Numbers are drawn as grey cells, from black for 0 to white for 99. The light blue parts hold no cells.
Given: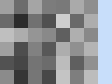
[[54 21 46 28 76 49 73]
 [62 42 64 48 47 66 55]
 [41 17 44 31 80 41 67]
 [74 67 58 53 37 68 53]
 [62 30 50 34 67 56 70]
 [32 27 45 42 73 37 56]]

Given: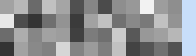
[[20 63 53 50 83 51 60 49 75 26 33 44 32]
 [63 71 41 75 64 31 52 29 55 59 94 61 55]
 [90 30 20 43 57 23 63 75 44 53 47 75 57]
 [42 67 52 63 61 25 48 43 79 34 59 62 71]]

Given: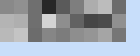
[[72 76 42 52 48 55 58 64 46]
 [53 56 43 15 35 49 67 73 42]
 [70 68 43 82 55 38 27 29 56]]

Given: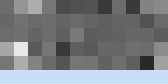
[[46 67 51 41 33 46 45 38 43 37 16 62]
 [42 58 67 46 29 31 32 22 42 22 51 53]
 [40 44 41 42 39 41 39 37 39 39 32 41]
 [42 43 39 42 37 47 36 37 38 40 40 36]
 [65 90 35 46 22 37 35 40 40 43 42 54]]

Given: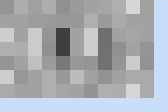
[[66 63 63 68 64 63 57 68 67 83 66]
 [58 67 62 67 56 60 63 64 68 83 63]
 [63 63 61 60 59 59 68 60 66 63 63]
 [80 63 79 58 24 63 80 43 63 64 63]
 [68 67 79 56 24 63 80 44 56 63 58]
 [58 63 74 60 47 59 58 44 58 79 57]
 [80 59 63 68 59 73 63 57 63 66 66]]

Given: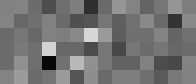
[[51 60 42 45 60 33 55 41 49 49 43 35 47 50]
 [50 51 42 30 43 49 18 41 58 51 39 46 58 49]
 [51 40 43 50 41 31 33 46 37 44 53 41 20 53]
 [41 46 40 50 49 53 83 60 36 43 43 51 39 44]
 [42 47 43 82 40 40 29 46 28 46 42 46 40 42]
 [42 56 43  3 44 72 56 46 38 38 50 30 28 51]]

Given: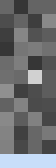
[[50 28 40 26]
 [40 21 39 39]
 [30 39 24 53]
 [24 52 32 36]
 [21 46 48 44]
 [42 49 21 32]
 [43 41 81 36]
 [56 25 30 36]
 [38 51 29 30]
 [53 36 50 27]
 [51 25 40 47]]
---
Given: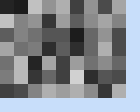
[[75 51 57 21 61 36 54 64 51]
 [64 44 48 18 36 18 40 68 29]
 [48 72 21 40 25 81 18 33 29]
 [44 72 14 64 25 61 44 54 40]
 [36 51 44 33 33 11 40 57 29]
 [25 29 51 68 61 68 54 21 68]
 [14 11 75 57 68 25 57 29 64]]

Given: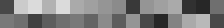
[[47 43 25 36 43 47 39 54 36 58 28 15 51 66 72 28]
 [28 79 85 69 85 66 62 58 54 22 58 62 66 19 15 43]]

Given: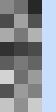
[[82 43 60]
 [76 56 79]
 [66 47 69]
 [53 43 15]
 [36 47 39]
 [32 60 50]
 [29 63 32]
 [19 25 29]]

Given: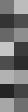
[[77 23]
 [69 62]
 [65 43]
 [47 73]
 [40 55]
 [30 17]
 [20 30]
 [14 26]]

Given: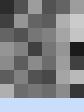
[[68 42 46 42 54 21]
 [58 50 25 46 58 10]
 [54 36 54 42 61 25]
 [39 32 46 50 64 76]
 [36 50 32 28 64 72]
 [25 58 39 36 68 79]
 [17 32 61 32 39 61]]

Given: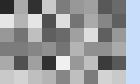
[[89 70 89 31 86 45 66 52 37]
 [78 82 74 70 52 74 48 82 78]
 [66 31 62 19 93 59 74 23 34]
 [59 45 74 37 41 62 86 37 59]
 [48 48 52 56 45 70 56 56 66]
 [15 66 19 78 48 59 62 34 41]]

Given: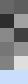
[[53 25]
 [50 86]
 [46 57]
 [40 36]
 [18 63]]
